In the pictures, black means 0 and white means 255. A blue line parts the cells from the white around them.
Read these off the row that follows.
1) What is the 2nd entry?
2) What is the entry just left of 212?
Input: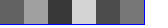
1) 160
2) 56

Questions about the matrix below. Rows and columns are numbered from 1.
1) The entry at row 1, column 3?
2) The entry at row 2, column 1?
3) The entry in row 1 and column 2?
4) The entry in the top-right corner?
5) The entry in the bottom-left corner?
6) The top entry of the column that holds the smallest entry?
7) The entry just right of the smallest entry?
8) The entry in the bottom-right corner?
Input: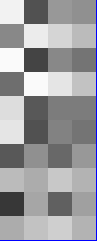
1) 152
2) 136
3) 81
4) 144
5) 172
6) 242
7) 166
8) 179

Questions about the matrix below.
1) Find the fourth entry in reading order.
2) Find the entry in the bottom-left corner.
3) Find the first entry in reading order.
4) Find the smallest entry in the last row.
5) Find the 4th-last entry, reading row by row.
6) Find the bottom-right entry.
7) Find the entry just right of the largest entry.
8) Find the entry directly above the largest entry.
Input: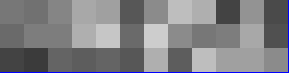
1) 168
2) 67
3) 119
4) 59
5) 190
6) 139
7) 139
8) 139

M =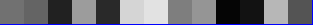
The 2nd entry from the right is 183
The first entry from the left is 113
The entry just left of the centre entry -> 213
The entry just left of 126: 226

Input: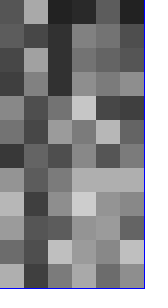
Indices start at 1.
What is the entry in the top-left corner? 85
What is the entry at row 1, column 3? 34
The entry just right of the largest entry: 148
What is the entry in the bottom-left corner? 175
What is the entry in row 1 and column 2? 169
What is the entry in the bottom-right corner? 142
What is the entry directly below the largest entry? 148
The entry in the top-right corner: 34
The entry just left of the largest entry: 142
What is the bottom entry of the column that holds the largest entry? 169
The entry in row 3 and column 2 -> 161
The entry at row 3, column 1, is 71
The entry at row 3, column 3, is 49
